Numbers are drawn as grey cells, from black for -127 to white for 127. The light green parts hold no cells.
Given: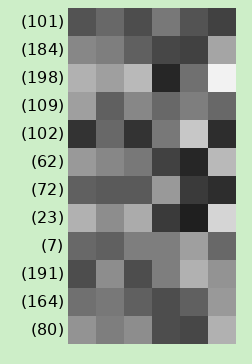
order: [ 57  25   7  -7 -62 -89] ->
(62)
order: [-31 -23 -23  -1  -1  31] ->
(7)
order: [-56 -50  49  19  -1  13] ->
(80)

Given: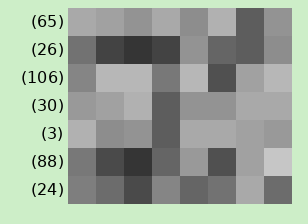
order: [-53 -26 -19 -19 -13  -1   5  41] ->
(24)
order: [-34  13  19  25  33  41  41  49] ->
(3)
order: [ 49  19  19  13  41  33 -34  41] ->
(65)
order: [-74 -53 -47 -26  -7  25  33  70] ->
(88)

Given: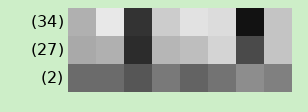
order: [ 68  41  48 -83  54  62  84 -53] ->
(27)
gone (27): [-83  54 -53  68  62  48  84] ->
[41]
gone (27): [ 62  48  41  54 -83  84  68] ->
[-53]

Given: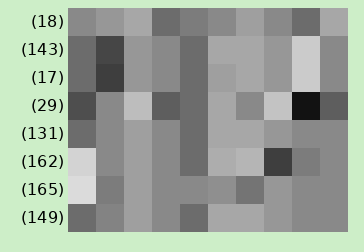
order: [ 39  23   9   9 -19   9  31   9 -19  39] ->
(131)
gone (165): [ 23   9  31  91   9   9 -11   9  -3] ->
[15]
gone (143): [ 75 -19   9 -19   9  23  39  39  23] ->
[-57]
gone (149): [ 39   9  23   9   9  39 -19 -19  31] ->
[3]

